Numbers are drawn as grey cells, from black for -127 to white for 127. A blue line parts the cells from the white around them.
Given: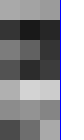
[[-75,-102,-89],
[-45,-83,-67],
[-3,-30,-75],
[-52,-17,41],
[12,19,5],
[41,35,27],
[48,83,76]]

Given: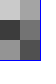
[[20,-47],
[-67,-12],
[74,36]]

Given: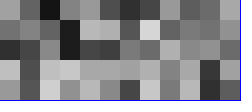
[[-79,-57,9,-99,-57,-64,-5,-20,48,9,17,-20],
[63,-49,63,71,40,40,33,48,3,40,-72,33],
[25,-42,79,17,56,9,-57,71,-5,56,-79,-34],
[33,-28,-107,3,25,-49,-79,-57,25,-34,-20,40],
[-13,3,-28,-99,56,48,-42,86,-28,-5,-13,17]]

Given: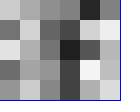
[[-18,36,21,-61,116,62],
[75,42,15,1,-89,1],
[98,48,-12,-96,-41,55],
[21,75,7,-61,48,91],
[-12,83,-26,-55,83,110]]

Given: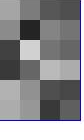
[[11,-91,4,-11],
[-70,-25,58,44],
[37,-3,-40,-48],
[50,17,-48,-56],
[44,24,-70,-32],
[-62,81,-11,-25]]

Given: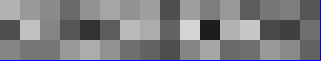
[[5,-8,-8,25,44,18,-16,-28,-49,5,37,-22,-16,25,11,-28],
[51,25,11,-22,18,37,18,31,-49,31,-2,25,-35,-8,-2,-42],
[-49,64,5,-42,-77,-35,58,44,-28,84,-98,51,71,-55,-63,-16]]

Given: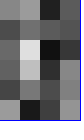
[[27,-102,-64,20],
[-51,-15,-36,-44],
[-58,-7,-51,0],
[7,27,-95,-36],
[-30,63,-80,7],
[-22,95,-110,-72]]

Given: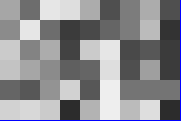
[[-26,-40,19,82,-40,110,-11,-11,-11],
[38,-18,102,94,44,-48,-3,44,-48],
[75,3,44,-61,75,102,-54,-40,-68],
[67,38,11,-32,-26,94,-48,31,-68],
[82,88,75,-83,51,110,59,94,-83],
[11,102,-18,-68,-54,-26,-3,59,-76]]
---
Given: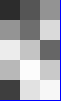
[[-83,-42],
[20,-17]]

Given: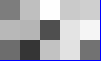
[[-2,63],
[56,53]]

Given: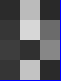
[[-84,59],
[-73,87]]

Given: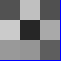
[[-45,64],
[75,-89]]

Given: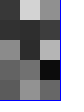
[[-71,83],
[-78,-81]]

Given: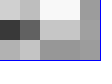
[[80,62],
[-70,-30]]
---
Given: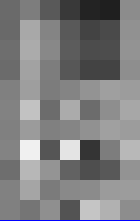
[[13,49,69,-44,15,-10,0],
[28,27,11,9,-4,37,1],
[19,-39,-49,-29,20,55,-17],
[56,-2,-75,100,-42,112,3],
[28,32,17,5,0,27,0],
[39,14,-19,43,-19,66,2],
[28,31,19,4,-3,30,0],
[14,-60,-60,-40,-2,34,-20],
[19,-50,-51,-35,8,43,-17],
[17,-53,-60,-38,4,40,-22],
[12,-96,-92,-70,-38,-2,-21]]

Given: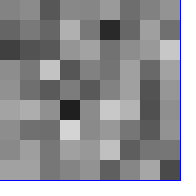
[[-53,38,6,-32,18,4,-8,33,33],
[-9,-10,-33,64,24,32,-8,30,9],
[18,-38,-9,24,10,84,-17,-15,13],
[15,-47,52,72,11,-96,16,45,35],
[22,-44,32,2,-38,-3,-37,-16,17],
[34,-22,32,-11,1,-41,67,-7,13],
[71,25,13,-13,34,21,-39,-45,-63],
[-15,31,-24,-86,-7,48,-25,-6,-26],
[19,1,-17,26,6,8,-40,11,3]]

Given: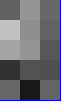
[[-27,-103,-24],
[-48,-45,-77],
[-40,21,36],
[-29,14,65],
[-23,21,-30]]

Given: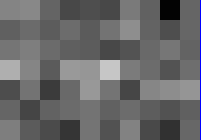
[[-24,-78,-54,2,-45,-11,-74,-52,-36,-1],
[-31,-45,-34,-19,-30,-12,-20,-29,-58,-26],
[21,13,6,-57,-11,24,-22,-68,-12,-50],
[-17,-44,-19,-4,70,22,25,-36,5,47],
[-28,-9,-22,-44,-55,-35,-32,-20,-1,-10],
[-25,-49,-28,14,-12,-36,-19,-35,-20,-31],
[-26,-124,-30,-5,-55,-49,-55,-27,8,4]]

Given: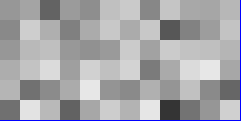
[[80,22,-12,-75,102,51,77,39,-29,57,99,-15],
[-25,10,65,21,48,10,20,103,43,11,-14,53],
[39,103,91,42,-4,83,64,81,31,91,67,45],
[53,63,66,75,34,75,26,17,24,63,57,23],
[67,29,2,-40,72,43,72,43,0,47,78,9],
[55,38,40,69,7,74,64,14,27,-28,36,23]]

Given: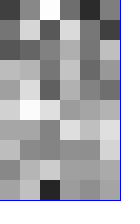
[[36,15,28,-90,64,35],
[42,31,32,76,53,8],
[84,15,16,4,10,61],
[95,63,94,3,38,38],
[51,37,28,95,123,81],
[-16,2,49,-31,92,32],
[24,-22,67,-9,52,60],
[63,-9,47,1,-26,-41],
[-63,-8,90,-39,86,-10],
[-1,-84,-17,125,8,-63]]
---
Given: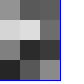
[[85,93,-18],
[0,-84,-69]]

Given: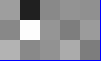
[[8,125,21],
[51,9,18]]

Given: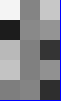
[[-99,9,20],
[57,0,-75]]

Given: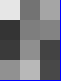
[[-75,-1,3],
[-69,15,-60]]

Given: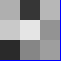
[[73,101,19],
[-85,6,30]]

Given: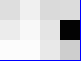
[[108,120,101],
[124,124,105]]
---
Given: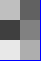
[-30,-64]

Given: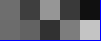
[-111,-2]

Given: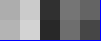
[-27,-17]

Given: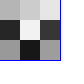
[102,114,25]

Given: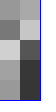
[41,-7]

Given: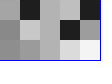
[-97,-97,51]

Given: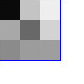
[110,-23,11]
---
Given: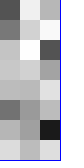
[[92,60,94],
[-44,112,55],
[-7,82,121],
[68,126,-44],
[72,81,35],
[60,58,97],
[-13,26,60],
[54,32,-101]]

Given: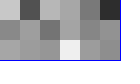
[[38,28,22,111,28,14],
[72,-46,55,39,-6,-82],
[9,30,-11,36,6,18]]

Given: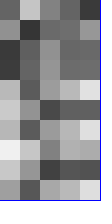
[[31,-40,40,57,94],
[-27,69,2,-27,-69],
[17,-74,-21,-17,23],
[-69,-32,17,-24,-22],
[-67,-27,21,-19,-18],
[57,-36,28,57,97],
[74,19,-54,-31,-31],
[55,-36,27,55,95],
[112,70,1,49,44],
[72,22,-62,-42,-45]]

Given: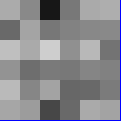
[[38,28,-56,-22,42,35],
[43,9,-104,-7,42,46],
[-22,36,-8,2,8,9],
[63,42,78,16,56,-12],
[19,-17,-5,-7,5,1],
[58,6,35,-24,-22,-4]]

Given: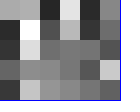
[[-71,69,21,8,-10,-30],
[43,48,-89,100,-85,7],
[-84,127,-47,57,-74,-18],
[-75,93,-16,-7,-11,-44],
[-26,13,9,-8,-41,74]]

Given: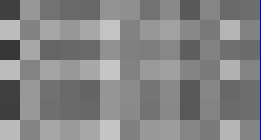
[[59,3,37,26,39,68,0,25,29,6,-4,52,3],
[-63,23,-13,-21,-24,19,15,-13,10,-38,5,-22,-18],
[60,2,38,23,39,67,2,23,33,8,-6,52,2],
[-73,39,-26,-23,-22,17,0,-1,7,-33,1,-16,-19],
[60,3,36,24,40,69,2,26,32,4,-5,49,3],
[-63,24,-14,-22,-27,21,11,-10,9,-38,6,-23,-18],
[-64,25,-16,-21,-24,21,10,-12,8,-39,3,-19,-18]]
